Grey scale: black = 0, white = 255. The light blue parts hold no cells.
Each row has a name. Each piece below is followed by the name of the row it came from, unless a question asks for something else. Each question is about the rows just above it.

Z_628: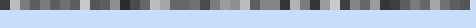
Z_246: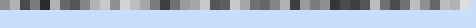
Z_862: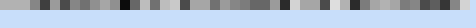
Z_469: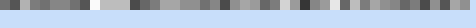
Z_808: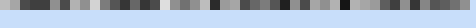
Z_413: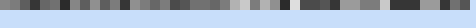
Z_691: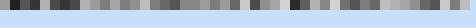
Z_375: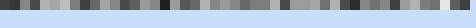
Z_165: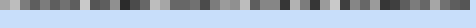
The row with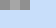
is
Z_862
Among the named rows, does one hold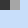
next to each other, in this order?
no
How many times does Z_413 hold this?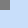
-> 8

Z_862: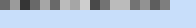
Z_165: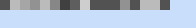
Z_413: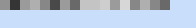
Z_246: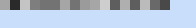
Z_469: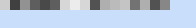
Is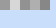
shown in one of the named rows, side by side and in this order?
no
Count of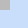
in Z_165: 4
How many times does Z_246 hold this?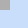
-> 1
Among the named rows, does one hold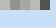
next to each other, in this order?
no

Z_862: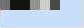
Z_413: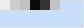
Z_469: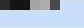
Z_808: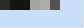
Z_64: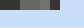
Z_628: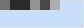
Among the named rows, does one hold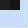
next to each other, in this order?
no
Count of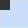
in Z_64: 3
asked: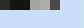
Z_469

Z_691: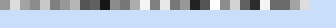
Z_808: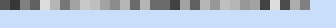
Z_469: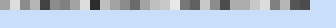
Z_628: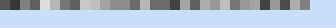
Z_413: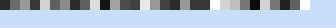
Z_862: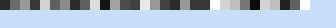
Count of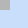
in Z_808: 5
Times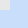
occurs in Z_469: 1
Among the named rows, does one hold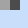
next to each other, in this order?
yes

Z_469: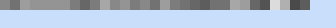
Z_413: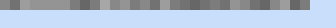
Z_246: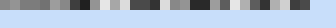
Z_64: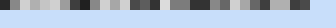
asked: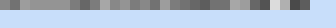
Z_469
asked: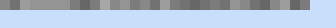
Z_413
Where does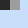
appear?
Z_246
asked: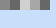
Z_64
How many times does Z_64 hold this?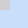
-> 5
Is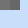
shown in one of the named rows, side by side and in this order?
yes
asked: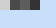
Z_64

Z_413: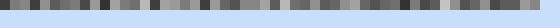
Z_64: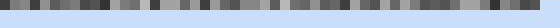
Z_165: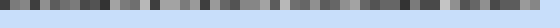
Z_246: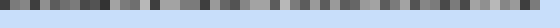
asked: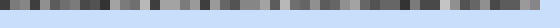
Z_165
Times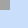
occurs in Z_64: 9
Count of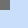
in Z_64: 5
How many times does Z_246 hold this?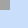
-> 8
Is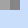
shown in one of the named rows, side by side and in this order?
no

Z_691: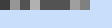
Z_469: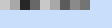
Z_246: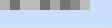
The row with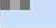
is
Z_246
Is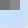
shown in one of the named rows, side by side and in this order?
yes
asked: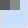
Z_469
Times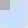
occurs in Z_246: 1
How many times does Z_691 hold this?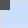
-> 4
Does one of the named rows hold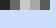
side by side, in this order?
yes
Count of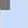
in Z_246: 3

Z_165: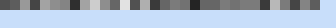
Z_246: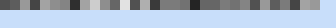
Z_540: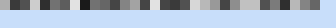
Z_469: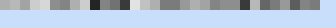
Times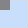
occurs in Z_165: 2
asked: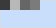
Z_469

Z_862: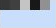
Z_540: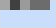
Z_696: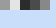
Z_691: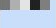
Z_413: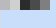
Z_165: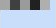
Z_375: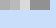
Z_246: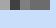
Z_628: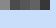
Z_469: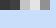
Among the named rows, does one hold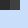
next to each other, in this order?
no
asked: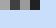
Z_165

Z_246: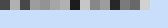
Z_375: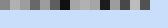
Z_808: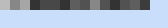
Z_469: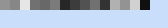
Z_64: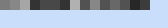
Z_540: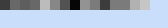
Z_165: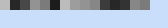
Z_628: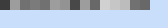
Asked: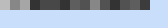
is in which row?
Z_808
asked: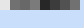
Z_469
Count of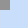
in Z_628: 1
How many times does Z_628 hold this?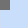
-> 3
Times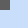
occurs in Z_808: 2
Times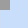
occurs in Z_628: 3

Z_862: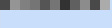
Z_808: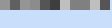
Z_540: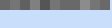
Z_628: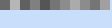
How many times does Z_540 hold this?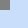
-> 1
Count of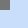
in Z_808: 0

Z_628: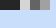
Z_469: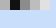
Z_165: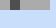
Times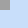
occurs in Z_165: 0
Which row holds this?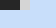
Z_628
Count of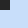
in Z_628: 2
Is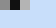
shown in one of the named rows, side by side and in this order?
no
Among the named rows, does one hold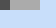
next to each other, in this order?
yes
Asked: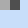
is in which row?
Z_165
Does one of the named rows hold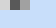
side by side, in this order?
no

